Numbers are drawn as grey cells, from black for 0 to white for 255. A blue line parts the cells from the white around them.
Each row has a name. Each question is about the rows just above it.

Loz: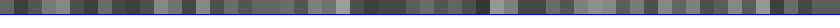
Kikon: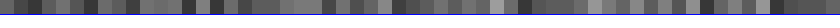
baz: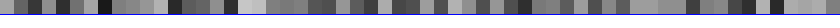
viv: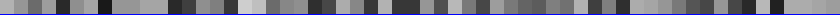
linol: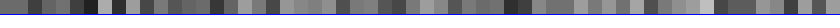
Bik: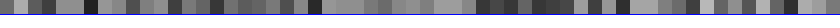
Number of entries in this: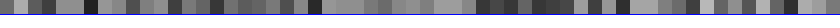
60
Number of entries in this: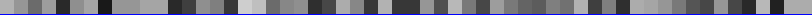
58
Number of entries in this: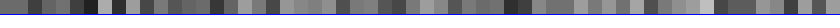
60
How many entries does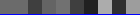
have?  10
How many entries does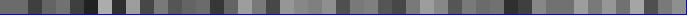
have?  49

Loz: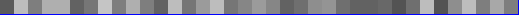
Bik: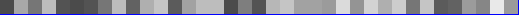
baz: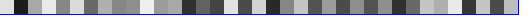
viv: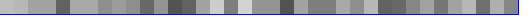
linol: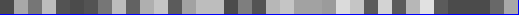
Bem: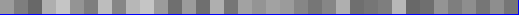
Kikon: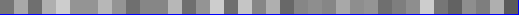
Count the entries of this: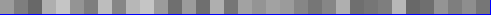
35
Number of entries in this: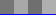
4
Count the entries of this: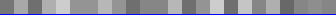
24
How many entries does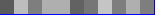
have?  11
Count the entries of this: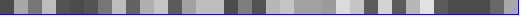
37
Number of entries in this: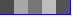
5

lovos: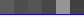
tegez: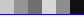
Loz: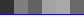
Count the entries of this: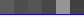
6
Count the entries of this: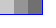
3
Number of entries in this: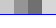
4
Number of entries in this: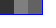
3
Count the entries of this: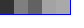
5
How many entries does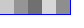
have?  5
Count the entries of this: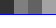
4

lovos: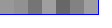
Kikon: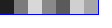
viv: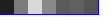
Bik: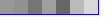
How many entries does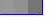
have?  3
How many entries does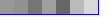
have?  7
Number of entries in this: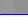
2
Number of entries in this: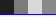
4
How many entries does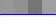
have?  4

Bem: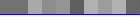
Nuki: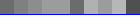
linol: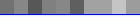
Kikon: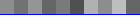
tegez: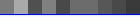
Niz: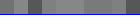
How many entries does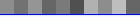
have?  10
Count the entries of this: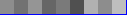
9
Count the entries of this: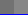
2

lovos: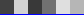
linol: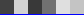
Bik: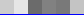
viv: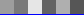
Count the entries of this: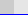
2
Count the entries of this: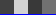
4
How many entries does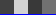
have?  4
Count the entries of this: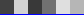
6
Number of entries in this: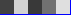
5
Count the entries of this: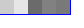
5
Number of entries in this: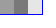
3

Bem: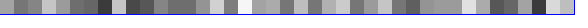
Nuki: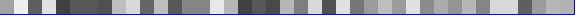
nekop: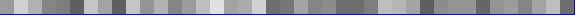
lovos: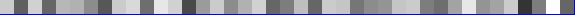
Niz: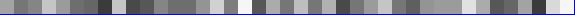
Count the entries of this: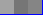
3
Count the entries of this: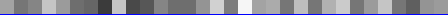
32
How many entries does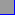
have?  1
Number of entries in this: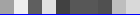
10
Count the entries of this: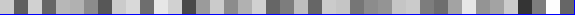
41
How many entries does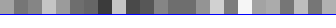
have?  24
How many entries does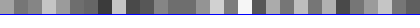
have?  30

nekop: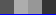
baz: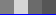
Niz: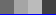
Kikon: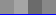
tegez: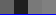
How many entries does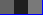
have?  3
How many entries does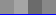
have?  4
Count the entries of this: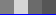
4
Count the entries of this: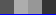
4

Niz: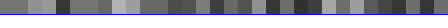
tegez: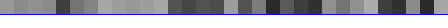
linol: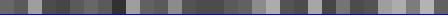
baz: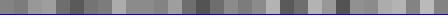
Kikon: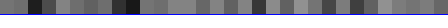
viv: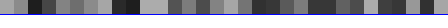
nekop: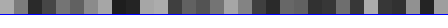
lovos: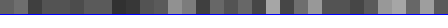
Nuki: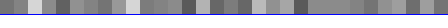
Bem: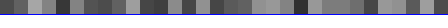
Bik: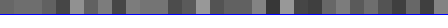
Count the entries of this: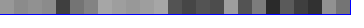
25
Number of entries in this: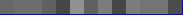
13
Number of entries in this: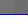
2

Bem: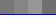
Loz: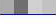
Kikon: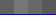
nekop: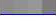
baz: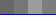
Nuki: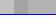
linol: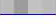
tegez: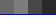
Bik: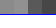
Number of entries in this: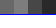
4
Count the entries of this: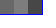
3
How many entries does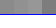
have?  4
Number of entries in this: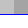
2

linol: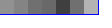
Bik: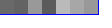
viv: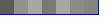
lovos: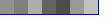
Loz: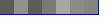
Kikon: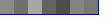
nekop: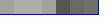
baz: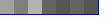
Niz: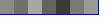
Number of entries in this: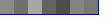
7
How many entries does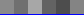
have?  6
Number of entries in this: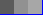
3
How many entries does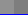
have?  2
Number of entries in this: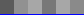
6
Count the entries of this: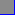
1
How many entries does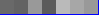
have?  7

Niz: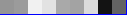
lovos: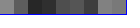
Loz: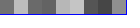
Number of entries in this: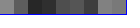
9
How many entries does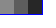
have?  3

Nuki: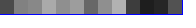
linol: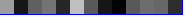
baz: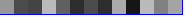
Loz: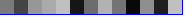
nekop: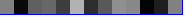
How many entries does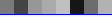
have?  8
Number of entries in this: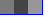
3

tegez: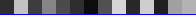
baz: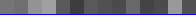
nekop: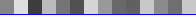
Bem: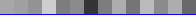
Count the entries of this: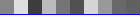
10
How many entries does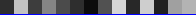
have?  14
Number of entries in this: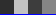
4
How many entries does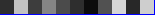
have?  11
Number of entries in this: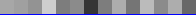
14
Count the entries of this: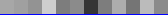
12

